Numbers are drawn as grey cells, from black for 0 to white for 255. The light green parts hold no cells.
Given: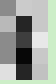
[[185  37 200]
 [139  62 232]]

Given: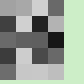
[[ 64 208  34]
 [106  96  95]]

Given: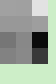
[[152 152 158]
 [118 136  11]]

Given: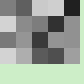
[[211 139 125]
 [121 149  58]]

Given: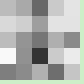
[[217 207 158]
 [188 148 118]]

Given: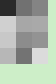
[[208 167 169]
 [200 140 147]]

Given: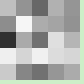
[[141 246 172]
 [ 48 170 112]]

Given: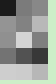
[[148 130 184]
 [144 212 127]]

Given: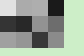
[[ 52  40 146]
 [160 149  56]]
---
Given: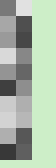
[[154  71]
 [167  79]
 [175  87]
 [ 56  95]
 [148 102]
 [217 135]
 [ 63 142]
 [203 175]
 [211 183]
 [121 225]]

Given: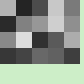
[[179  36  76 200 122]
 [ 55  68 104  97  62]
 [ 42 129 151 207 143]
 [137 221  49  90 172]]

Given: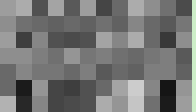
[[105  27 149  69  62  81 105 164 204 134  21 149]
 [178  40 134  69  75  81 172 149 197 112  27 157]
 [157  62 134  81  75  81 164 134 172 105  56 142]
 [142 112 105  97 105  97 112  97 134 105  89 118]
 [105 134 118 118 105 126  89 105  97 126 126  97]
 [142 142 126 112 149 118 126 112 105 118 126  89]
 [157 172  81 164  89 157  69 105 172 142 112  75]]

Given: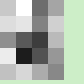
[[236  28  82 151]
 [143  89  61 186]
 [193 215 172 136]
 [221 229 130 208]
 [200 255 109 165]]

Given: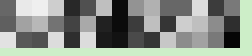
[[226  88  80 220  46 220  26  18  74  53 199 140 162 121   5]
 [ 95 162 184 115  67 169  33  11  60 191  53 206 191 140  46]
 [103 233 239 206  40  80 191  11 147 177 103 103 220  60 121]]

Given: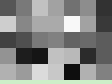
[[147  29  21 193 185  43  92]
 [ 65  79 121 129  99 106  92]
 [ 86 121 193 162 113 141  50]
 [206 135 170 170 248 162  57]
 [177 155 219 200  14 177 129]]

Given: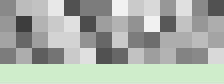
[[151  61 180 202 224  75 158 180 145 240  88 194 151 172]
 [165 102 158 210 210 145 102 202 124 109 172 172 187 165]
 [124 172  95 116 202 224  81 102 194 158 180 131 137 217]
 [137 187 194 232  81 124 124 240 202 217 151 224 137  81]]
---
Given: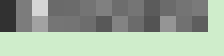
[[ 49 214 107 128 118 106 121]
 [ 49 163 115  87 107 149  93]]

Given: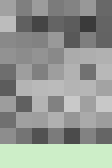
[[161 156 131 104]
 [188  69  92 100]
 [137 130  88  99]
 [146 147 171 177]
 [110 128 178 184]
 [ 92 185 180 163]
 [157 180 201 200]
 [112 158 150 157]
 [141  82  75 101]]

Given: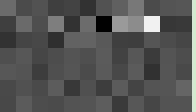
[[107  82  67  82 120  84]
 [ 63  78  50   1 140  55]
 [ 50  72  98  89  62  76]
 [ 79  70  84  91  87  84]
 [ 87  61  85  90  91  85]
 [ 73  74  56  61  68  85]
 [ 72  77  83  93  87  83]]

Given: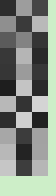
[[ 45  70]
 [143 185]
 [ 91  53]
 [ 56  41]
 [ 54  55]
 [ 30  41]
 [184 212]
 [ 45  33]
 [167 162]
 [184 163]
 [198 182]]

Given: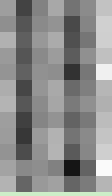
[[158 130 115 194]
 [143 138  73 208]
 [177 152  80 207]
 [154 138  92 192]
 [148 145  50 240]
 [173 149 106 182]
 [180 139 122 176]
 [158 133  99 188]
 [156 155 116 196]
 [147 146  90 207]
 [163 142  21 250]
 [179 153 101 181]]

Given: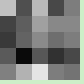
[[193 185 125]
 [ 67 160 136]
 [ 57 138 125]
 [ 90  87  72]
 [128 229 115]]

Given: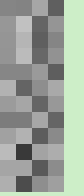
[[133 166]
 [151 101]
 [149  95]
 [148 103]
 [134 154]
 [178 142]
 [155 101]
 [124 167]
 [161  93]
 [187 163]
 [165  89]
 [175 142]]
